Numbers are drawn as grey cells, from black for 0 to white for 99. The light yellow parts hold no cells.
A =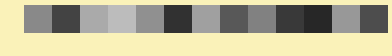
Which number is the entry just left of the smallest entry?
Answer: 22
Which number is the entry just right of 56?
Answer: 19

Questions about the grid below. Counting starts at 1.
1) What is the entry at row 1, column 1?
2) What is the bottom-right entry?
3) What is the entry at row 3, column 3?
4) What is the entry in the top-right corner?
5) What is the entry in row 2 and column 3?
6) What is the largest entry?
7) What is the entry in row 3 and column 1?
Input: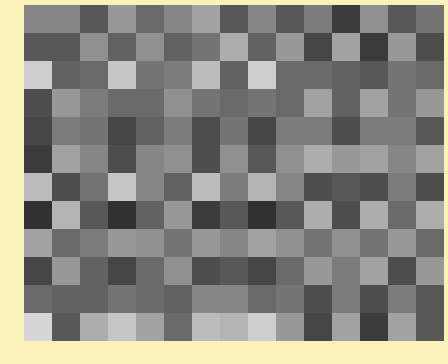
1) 52
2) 34
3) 41
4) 45
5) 56
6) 83
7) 80

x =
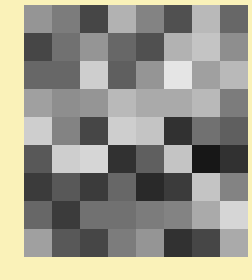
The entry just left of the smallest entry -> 76
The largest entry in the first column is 80
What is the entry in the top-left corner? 58
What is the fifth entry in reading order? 51
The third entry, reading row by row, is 27
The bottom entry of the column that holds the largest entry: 19
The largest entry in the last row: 66
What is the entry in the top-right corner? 40
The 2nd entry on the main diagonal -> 44
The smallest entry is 9
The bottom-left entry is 62
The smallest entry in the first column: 23
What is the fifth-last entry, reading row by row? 48
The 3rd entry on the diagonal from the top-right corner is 89
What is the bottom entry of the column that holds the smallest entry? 27
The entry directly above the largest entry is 69
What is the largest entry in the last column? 83

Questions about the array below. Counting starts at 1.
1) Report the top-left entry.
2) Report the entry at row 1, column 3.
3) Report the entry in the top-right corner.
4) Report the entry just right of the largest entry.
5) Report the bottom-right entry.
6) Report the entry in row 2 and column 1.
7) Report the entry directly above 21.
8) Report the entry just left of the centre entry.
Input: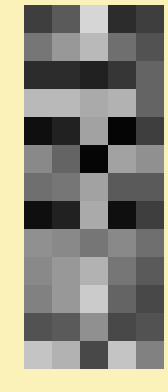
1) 24
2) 83
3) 24
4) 17
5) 50
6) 46
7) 43
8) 46

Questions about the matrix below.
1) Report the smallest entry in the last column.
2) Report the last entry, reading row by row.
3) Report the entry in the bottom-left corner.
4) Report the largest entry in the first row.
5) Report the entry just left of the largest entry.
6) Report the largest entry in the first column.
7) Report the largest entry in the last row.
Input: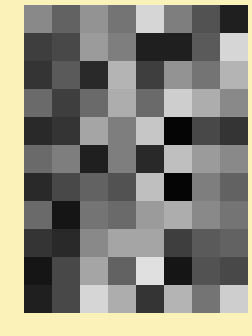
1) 12
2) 80
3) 12
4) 83
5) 38
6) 53
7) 83

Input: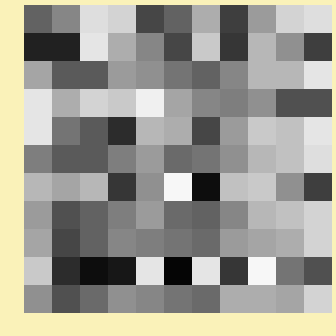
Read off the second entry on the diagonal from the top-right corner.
56
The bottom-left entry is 56
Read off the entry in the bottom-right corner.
82
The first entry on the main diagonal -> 38
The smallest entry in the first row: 24
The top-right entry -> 86
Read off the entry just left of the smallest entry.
89
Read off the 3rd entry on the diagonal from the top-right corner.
71
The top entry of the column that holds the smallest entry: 38
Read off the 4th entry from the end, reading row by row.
67
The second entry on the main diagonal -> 13
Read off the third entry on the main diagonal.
35
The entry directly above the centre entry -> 67
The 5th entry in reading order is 27
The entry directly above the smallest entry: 45
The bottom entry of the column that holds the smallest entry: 45
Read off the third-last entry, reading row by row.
67
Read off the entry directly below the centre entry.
96
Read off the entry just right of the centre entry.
45
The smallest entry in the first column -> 13
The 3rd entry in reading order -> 86
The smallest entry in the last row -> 31

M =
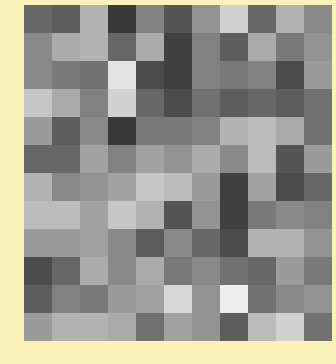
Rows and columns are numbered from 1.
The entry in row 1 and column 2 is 36
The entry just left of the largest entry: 57
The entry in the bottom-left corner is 60
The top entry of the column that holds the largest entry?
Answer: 81
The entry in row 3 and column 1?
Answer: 53
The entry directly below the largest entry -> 36
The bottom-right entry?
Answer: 44
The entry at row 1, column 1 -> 40
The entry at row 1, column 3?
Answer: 69
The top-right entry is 53
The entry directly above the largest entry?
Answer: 44
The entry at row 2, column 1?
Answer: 53
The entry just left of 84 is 63
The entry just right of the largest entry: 44
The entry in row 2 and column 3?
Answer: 69

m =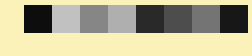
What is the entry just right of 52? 68
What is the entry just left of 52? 75

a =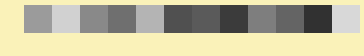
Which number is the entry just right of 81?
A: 53
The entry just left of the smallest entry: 39
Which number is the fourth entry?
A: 43
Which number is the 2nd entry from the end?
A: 19
